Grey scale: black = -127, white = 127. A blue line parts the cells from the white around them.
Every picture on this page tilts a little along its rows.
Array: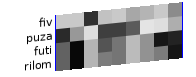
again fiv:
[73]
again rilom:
[-3]

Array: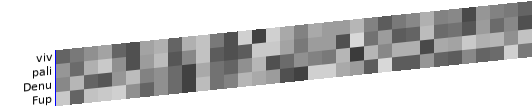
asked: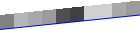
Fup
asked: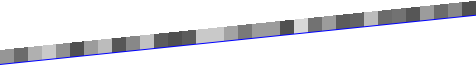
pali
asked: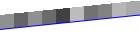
Fup
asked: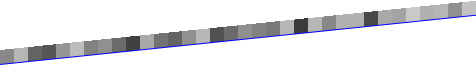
Denu
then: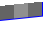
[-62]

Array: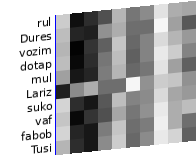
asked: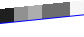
Dures
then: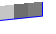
[111]
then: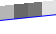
[32]

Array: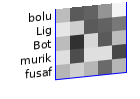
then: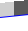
[-29]
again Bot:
[60]
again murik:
[95]
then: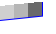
[54]
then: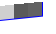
[-7]
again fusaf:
[54]

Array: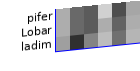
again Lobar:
[45]
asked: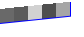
pifer

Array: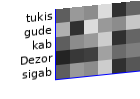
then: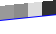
[-26]
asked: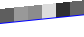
tukis

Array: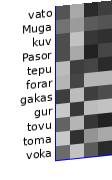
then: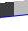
[-65]
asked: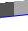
vato

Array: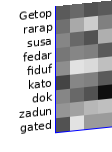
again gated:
[27]
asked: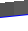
Getop
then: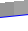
[55]
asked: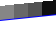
dok
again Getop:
[-37]

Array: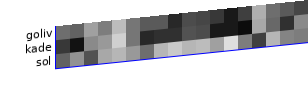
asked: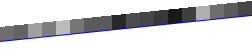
goliv
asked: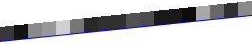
kade
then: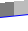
[-9]
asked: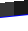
goliv

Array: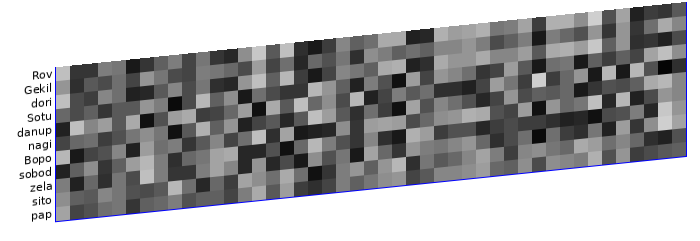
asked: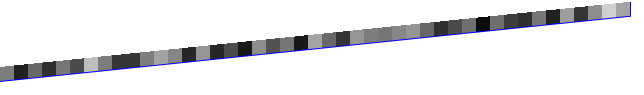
zela
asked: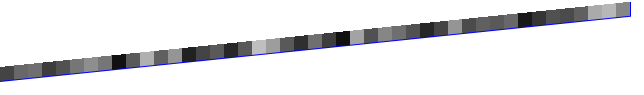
nagi
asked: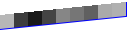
dori

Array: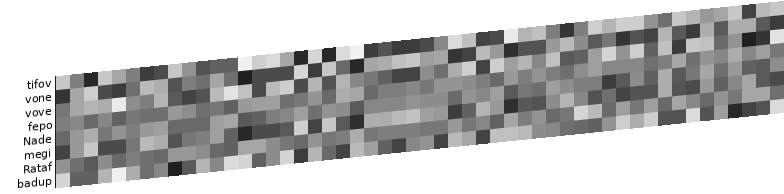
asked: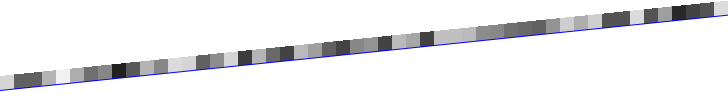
badup
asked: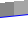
megi

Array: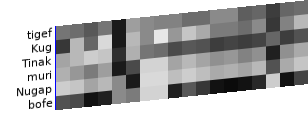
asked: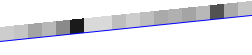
Nugap
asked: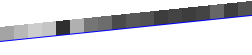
Tinak
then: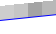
[10]
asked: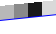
Nugap
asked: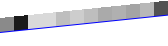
Nugap
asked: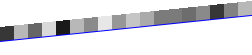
Kug

